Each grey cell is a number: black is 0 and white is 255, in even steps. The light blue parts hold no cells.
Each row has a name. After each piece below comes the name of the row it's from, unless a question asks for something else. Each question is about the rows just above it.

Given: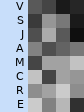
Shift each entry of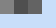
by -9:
[121  70  90]
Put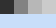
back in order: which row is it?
E
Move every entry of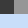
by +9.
[ 67 159]
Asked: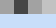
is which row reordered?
M
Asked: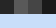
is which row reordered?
V
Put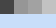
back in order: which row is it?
C
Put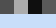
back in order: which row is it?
J

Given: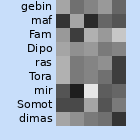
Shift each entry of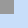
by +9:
[162]
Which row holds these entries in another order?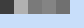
Tora
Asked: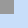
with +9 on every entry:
[162]

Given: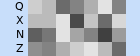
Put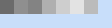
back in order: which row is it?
Z
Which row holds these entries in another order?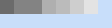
Q
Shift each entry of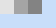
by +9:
[236 174 140]
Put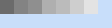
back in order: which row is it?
Z
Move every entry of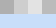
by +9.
[184 215 236 196]
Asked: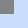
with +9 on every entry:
[140]
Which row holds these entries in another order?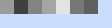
N

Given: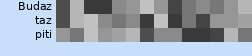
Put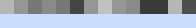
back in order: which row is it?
Budaz
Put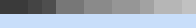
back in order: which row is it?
piti
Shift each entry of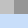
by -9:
[184 141]
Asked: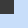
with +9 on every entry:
[67]
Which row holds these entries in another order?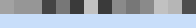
taz
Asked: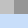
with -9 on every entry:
[184 141]
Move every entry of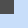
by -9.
[69]

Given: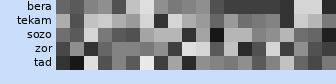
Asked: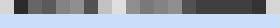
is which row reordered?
bera
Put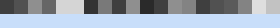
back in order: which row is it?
bera

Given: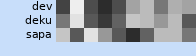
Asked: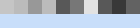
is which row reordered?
deku
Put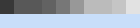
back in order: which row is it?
deku
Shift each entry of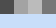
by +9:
[ 86 172 196 128]
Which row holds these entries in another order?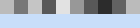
sapa
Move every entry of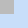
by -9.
[178]
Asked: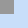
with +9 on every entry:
[161]
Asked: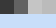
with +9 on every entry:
[ 65 107 206 196]

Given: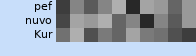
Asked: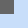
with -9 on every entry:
[92]
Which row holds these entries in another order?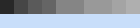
nuvo

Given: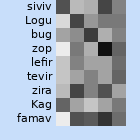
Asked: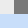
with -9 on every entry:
[227 112]
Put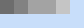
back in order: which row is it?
lefir
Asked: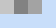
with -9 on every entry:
[188 121 154]
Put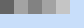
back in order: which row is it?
tevir
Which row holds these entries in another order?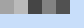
zira

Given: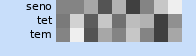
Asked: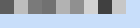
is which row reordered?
tet
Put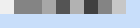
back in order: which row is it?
seno
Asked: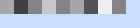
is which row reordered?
tem
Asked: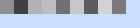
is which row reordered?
tet
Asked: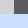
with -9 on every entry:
[201  84]

